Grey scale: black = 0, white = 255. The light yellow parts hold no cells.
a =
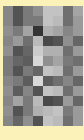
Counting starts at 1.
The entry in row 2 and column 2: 83
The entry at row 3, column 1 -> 143
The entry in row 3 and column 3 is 164
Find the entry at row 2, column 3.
122
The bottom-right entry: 154
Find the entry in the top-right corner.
164
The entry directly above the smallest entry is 122
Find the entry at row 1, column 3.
122
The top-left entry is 134
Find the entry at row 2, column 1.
134
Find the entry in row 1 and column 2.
83
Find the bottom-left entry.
134
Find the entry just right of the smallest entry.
176
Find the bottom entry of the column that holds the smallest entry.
83
